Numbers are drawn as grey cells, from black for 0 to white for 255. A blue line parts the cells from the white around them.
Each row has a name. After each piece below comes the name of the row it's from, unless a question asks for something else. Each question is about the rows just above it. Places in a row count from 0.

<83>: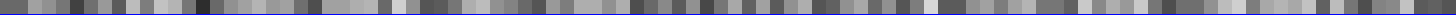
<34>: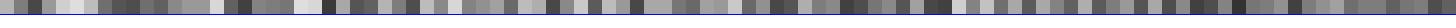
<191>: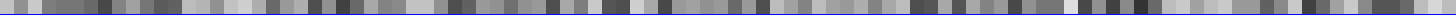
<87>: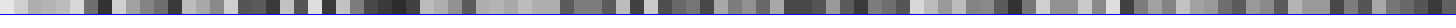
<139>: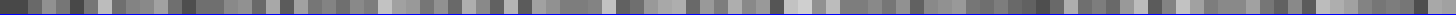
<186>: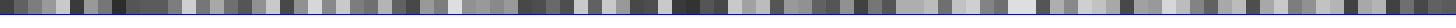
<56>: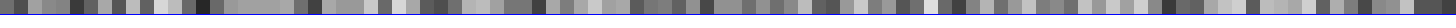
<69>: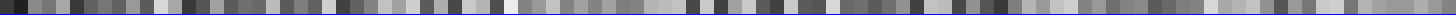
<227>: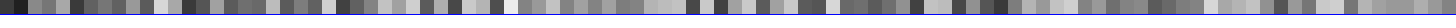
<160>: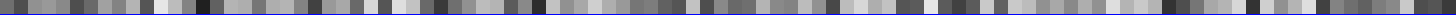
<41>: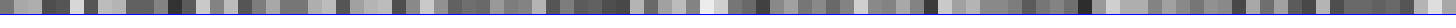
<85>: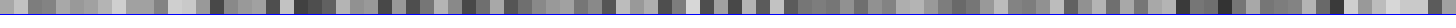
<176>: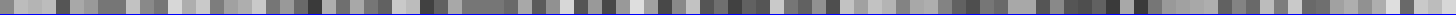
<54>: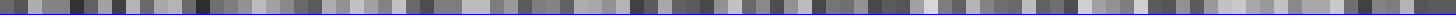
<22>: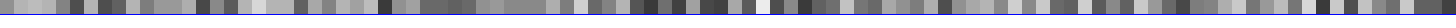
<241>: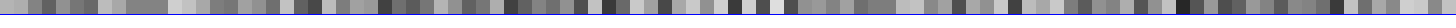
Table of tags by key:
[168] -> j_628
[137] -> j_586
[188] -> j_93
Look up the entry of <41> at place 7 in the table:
j_93
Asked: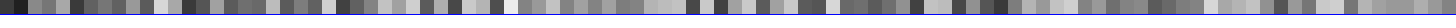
<227>

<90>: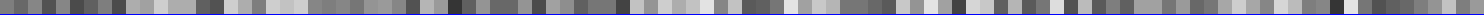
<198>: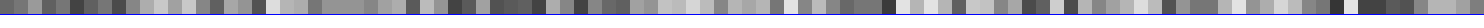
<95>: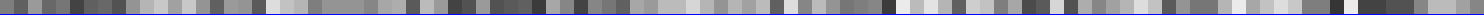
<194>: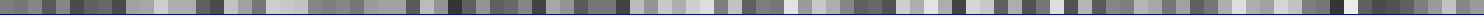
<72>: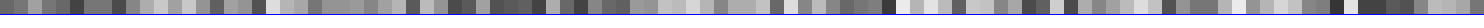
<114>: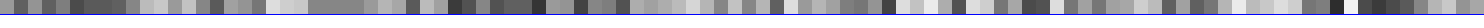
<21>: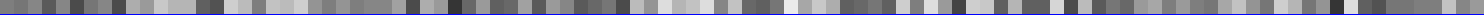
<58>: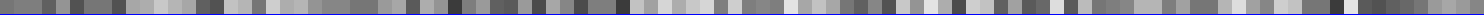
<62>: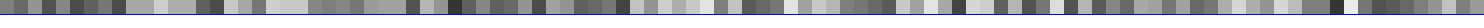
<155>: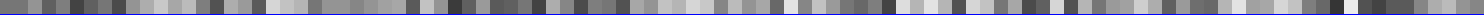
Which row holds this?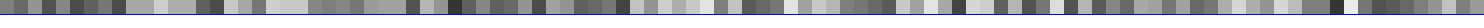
<62>
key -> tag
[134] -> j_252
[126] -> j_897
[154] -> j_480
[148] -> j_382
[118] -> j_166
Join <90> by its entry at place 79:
j_897
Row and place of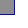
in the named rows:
<90>, 40
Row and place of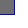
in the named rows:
<155>, 85

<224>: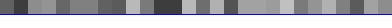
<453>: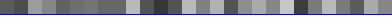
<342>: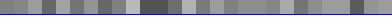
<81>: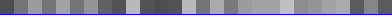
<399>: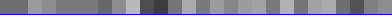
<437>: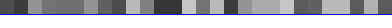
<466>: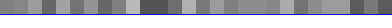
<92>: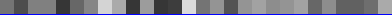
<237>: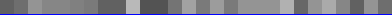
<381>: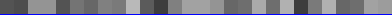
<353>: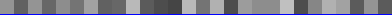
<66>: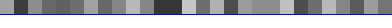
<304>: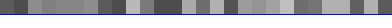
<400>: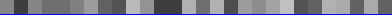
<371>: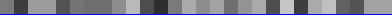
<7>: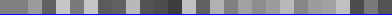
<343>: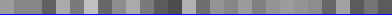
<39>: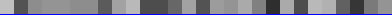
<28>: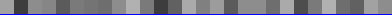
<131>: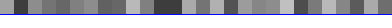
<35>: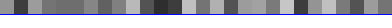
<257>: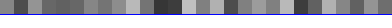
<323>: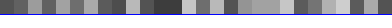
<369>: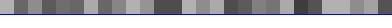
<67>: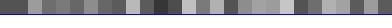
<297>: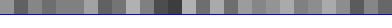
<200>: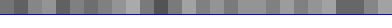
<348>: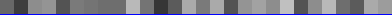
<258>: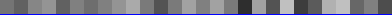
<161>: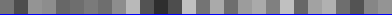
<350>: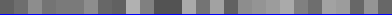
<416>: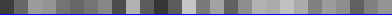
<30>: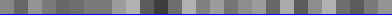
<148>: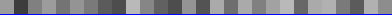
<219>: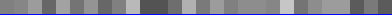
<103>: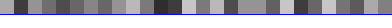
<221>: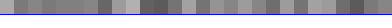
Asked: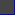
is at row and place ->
<353>, 12
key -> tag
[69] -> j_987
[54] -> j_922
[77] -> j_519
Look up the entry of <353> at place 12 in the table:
j_987

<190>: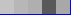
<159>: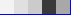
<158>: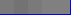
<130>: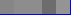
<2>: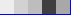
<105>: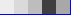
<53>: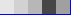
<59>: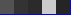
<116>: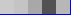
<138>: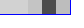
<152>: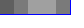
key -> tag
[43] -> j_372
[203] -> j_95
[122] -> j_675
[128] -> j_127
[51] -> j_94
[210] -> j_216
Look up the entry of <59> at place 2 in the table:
j_372
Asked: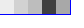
<2>
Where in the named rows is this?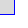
<105>, 1
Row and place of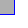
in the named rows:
<190>, 2
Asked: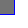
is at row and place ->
<158>, 1

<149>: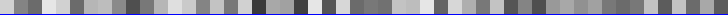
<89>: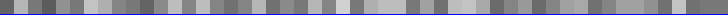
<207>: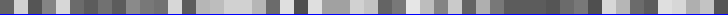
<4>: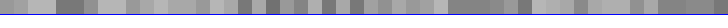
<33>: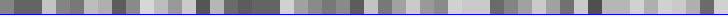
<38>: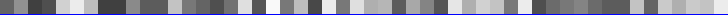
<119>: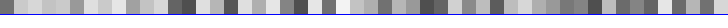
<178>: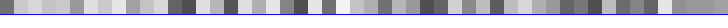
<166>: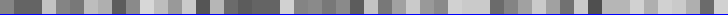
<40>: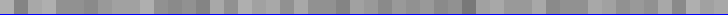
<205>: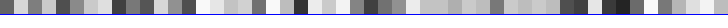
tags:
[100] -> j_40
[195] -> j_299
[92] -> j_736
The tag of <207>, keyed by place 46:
j_736
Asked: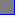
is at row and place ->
<205>, 2
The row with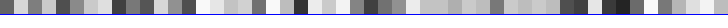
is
<205>
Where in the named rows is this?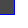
<38>, 22

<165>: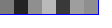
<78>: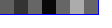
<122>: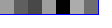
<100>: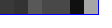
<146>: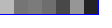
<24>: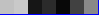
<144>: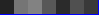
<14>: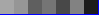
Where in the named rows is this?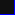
<100>, 5
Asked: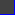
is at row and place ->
<24>, 5

